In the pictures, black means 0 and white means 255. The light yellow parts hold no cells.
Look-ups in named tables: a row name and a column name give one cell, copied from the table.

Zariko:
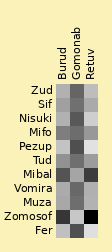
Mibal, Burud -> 84
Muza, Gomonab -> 110
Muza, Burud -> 168
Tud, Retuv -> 156
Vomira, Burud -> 171
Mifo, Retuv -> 152
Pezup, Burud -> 195
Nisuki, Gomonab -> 88
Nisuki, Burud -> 177
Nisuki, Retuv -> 206
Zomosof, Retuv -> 1
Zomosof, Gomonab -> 199
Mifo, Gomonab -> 109
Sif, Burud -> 160
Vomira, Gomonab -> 104
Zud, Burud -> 177
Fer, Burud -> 192
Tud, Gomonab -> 111
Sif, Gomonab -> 112

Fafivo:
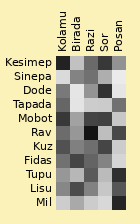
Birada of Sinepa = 131
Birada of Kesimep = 193
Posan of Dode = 229
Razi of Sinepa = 113
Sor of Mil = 216
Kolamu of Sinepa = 218
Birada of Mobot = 162
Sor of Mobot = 65
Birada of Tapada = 228
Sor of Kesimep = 56
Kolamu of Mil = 205
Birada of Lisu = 75
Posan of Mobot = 199
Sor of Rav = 190
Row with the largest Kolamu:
Sinepa

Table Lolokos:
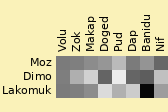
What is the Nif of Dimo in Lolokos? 192
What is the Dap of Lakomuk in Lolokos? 204
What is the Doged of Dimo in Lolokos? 100
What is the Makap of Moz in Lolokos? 140
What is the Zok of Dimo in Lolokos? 175
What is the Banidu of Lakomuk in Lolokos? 7
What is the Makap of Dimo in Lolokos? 209
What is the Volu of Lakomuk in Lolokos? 123
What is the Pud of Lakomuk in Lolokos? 176
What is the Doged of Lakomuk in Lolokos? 219
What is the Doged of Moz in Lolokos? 150
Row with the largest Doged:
Lakomuk

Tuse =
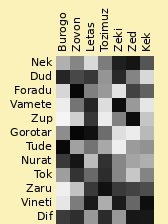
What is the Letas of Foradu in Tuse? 128
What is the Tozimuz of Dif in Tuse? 43
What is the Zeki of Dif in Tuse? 152
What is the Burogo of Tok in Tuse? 158
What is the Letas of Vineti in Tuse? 25
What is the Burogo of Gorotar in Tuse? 141
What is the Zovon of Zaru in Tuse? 194
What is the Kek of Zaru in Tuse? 77
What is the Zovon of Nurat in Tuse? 21
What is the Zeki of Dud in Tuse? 41
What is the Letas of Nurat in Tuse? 188
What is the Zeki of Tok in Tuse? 135
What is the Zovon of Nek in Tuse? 133
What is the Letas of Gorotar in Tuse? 16
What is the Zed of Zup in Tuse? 13

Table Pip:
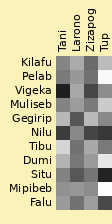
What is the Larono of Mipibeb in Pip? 151
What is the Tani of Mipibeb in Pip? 145
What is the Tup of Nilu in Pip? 56
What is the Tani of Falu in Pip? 154
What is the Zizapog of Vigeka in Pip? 71
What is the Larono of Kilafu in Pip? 171
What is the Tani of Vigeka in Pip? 31
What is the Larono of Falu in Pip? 114
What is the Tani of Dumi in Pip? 180
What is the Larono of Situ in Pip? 87
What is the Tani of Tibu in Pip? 213
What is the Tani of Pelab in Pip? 122
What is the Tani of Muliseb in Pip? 131
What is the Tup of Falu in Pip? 73

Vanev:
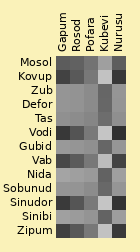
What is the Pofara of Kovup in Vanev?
120
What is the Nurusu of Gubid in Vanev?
150
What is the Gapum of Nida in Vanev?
164
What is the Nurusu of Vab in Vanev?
67
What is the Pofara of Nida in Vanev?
154
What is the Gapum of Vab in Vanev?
72
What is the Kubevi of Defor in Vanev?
103
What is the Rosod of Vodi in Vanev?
84

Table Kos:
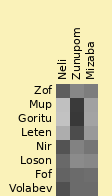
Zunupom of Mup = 58
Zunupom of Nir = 130
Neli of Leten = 173
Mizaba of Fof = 110
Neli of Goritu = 194
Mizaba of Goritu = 163
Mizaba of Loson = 135

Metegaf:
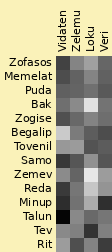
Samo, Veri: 85
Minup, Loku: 171
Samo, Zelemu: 86
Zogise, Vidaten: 80
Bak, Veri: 115
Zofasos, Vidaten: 66
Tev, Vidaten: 137
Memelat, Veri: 97
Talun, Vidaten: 5
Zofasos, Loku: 160
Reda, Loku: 198
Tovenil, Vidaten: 152
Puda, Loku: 112
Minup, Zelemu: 114
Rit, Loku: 131
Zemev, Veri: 156
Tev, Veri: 128
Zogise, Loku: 131
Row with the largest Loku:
Zemev

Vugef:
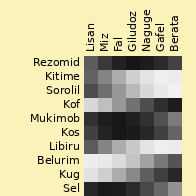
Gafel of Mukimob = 81
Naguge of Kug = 94
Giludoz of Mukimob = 32
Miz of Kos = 35
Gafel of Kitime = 238
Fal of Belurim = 220
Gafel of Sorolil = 233
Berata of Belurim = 84

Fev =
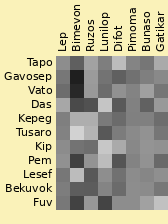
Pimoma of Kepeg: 128
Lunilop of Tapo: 126
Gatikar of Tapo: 170
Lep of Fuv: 120
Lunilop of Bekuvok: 132
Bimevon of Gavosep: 31
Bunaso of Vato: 160
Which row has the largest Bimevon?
Tusaro

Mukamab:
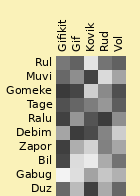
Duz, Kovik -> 64
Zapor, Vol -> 166
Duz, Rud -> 171
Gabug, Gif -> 222
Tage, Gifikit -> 81
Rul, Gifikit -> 120
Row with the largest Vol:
Debim

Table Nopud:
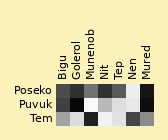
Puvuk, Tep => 222
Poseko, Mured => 22
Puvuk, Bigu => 65
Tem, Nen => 69
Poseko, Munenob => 114
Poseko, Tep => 90
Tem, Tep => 226
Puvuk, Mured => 13
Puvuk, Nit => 184
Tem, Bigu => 162
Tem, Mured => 139
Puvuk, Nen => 232
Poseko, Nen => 238
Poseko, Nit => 50
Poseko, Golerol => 48
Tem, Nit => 242

